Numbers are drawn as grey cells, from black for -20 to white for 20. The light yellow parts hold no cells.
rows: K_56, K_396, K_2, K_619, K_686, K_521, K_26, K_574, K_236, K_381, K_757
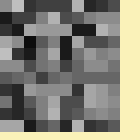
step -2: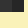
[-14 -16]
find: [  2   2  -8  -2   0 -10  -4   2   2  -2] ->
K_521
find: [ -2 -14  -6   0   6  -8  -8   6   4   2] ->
K_236
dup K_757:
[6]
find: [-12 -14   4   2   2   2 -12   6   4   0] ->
K_574

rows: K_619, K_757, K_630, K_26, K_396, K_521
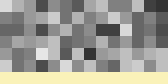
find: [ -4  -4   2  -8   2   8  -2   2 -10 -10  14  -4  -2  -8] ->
K_630
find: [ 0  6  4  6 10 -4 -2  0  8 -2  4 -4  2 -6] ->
K_26
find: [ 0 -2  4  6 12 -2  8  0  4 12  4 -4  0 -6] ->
K_757
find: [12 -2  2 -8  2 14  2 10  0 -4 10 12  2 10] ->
K_521

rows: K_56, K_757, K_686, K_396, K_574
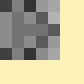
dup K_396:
[2]
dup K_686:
[-2]
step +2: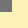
[0]
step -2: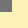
[-4]
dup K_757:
[2]
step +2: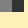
[  2 -10]

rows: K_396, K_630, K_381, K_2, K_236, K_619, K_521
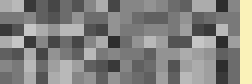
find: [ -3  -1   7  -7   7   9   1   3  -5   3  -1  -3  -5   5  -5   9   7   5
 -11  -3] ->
K_521
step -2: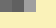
[-5 -7  3]
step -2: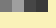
[ -3   3 -11 -13]
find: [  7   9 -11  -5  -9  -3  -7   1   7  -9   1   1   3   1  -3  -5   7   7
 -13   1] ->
K_396
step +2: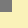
[1]

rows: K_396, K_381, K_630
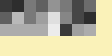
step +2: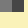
[ 1 -7]
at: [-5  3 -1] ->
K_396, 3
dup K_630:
[7]

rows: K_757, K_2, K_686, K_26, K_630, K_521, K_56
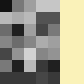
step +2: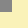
[3]
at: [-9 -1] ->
K_686, 3
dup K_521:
[-15]
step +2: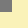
[1]
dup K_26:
[1]
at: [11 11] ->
K_757, 3
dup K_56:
[-11]

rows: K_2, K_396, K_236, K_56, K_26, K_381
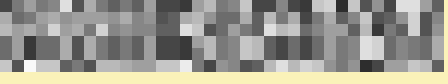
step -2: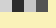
[ 11 -15   9  -9]
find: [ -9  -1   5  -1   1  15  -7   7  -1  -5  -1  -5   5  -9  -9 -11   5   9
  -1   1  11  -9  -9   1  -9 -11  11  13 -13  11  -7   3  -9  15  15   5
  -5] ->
K_2
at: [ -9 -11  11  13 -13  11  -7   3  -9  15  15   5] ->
K_2, 24
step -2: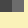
[-11  -5]
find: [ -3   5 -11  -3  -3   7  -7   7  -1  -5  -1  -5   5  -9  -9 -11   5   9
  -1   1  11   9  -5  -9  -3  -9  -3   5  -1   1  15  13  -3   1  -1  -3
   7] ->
K_56
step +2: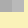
[ 9 11]

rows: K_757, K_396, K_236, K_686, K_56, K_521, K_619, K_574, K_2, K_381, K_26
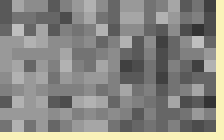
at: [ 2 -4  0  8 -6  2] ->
K_686, 7
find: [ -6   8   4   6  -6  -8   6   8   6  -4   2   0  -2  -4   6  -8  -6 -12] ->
K_2
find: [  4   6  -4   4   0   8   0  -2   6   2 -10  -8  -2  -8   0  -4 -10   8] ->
K_521
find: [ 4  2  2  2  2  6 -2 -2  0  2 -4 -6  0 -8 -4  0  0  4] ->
K_56
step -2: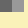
[-6  2]
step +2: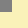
[2]

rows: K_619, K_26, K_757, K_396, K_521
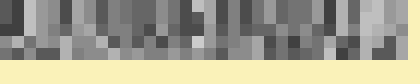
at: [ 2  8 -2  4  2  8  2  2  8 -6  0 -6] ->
K_396, 0
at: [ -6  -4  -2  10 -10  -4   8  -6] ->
K_521, 24
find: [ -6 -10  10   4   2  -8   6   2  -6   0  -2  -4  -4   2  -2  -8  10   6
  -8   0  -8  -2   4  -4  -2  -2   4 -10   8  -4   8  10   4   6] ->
K_619

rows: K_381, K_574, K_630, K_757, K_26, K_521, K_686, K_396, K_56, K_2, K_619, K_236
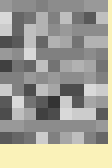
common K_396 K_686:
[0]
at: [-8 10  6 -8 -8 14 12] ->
K_396, 2
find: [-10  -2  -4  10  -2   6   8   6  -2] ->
K_521
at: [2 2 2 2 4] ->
K_619, 4
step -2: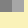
[-2  4]

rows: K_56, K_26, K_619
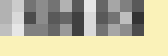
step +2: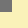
[0]
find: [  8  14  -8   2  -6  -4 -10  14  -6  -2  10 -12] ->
K_26
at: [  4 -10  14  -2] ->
K_619, 5

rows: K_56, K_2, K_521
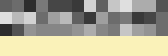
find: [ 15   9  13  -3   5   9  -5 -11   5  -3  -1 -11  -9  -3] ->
K_2
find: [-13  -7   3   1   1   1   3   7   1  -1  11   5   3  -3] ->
K_521
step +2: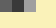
[-3 -9  7]
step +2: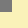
[1]

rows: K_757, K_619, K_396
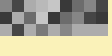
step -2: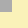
[5]
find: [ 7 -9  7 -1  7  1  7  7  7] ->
K_396
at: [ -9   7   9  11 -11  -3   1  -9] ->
K_757, 1
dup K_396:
[7]
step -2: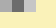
[ 5 -5  9]
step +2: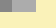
[3 9 9]

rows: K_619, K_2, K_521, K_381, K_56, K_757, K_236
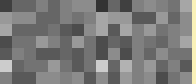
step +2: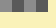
[ 4 -4  4 -4]
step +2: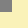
[2]

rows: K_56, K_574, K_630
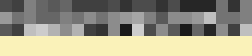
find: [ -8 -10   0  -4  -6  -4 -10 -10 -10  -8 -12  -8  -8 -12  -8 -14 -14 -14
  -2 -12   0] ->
K_56
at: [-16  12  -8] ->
K_630, 10

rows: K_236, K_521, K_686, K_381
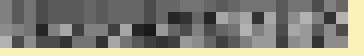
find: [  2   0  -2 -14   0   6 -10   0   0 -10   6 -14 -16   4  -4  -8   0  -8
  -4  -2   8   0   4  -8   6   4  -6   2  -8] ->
K_686
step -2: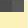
[-10  -8]

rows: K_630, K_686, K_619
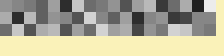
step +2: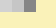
[15 13  3]
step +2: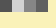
[-5 15  3 -3]
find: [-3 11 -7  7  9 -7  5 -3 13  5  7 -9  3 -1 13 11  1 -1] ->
K_619

